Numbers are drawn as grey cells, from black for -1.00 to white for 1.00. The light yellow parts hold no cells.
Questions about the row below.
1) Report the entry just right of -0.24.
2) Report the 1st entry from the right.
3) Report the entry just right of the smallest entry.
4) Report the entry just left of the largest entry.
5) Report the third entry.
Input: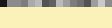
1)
0.46
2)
0.10
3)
0.10
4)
0.23
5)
0.10

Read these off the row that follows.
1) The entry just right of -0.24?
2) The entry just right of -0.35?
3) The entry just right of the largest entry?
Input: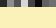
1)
-0.12
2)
0.69
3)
-0.47

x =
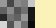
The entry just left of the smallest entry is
-0.11
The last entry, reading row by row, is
-0.91
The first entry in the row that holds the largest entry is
0.67
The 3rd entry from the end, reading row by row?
0.30
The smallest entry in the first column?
-0.68
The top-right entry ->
0.55

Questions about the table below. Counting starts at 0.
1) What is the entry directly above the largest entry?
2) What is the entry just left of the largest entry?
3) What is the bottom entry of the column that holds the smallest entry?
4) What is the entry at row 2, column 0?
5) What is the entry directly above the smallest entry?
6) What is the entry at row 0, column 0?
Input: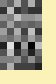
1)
-0.13
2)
-0.73
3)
-0.49
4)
0.13
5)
0.25
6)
0.00

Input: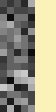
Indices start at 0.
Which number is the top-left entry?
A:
-0.35
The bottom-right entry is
0.14
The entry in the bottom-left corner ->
-0.69
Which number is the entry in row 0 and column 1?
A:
-0.57
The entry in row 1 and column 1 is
-0.23
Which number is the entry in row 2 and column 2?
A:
-0.10
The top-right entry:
0.34
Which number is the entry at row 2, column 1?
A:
-0.90
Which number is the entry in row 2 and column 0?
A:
0.03
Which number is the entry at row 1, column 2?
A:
-0.46
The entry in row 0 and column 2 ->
-0.35
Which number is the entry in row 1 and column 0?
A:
-0.57

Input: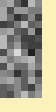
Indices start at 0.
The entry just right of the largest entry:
-0.03
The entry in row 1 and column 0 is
0.32
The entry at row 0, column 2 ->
-0.26
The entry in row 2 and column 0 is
0.32
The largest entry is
0.70
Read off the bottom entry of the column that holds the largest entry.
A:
0.07
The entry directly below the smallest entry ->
0.45
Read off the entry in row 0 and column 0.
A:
0.20
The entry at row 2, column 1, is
-0.14
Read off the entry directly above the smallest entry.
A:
-0.50
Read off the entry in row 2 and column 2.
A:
-0.61
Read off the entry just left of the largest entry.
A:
0.20
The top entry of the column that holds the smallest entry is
0.45
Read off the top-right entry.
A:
0.07
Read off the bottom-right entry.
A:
0.20
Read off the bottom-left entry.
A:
-0.26
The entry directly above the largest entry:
0.20
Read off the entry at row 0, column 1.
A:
0.32

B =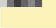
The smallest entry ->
-0.52
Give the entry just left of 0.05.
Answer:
-0.21

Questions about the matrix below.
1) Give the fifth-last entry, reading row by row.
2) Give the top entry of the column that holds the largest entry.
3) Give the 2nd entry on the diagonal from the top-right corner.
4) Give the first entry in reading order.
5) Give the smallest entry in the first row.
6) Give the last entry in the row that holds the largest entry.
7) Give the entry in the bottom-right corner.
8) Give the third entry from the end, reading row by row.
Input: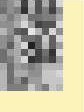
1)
0.55
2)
0.43
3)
-0.48
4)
-0.01
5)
-0.48
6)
0.12
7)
0.43
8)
-0.01
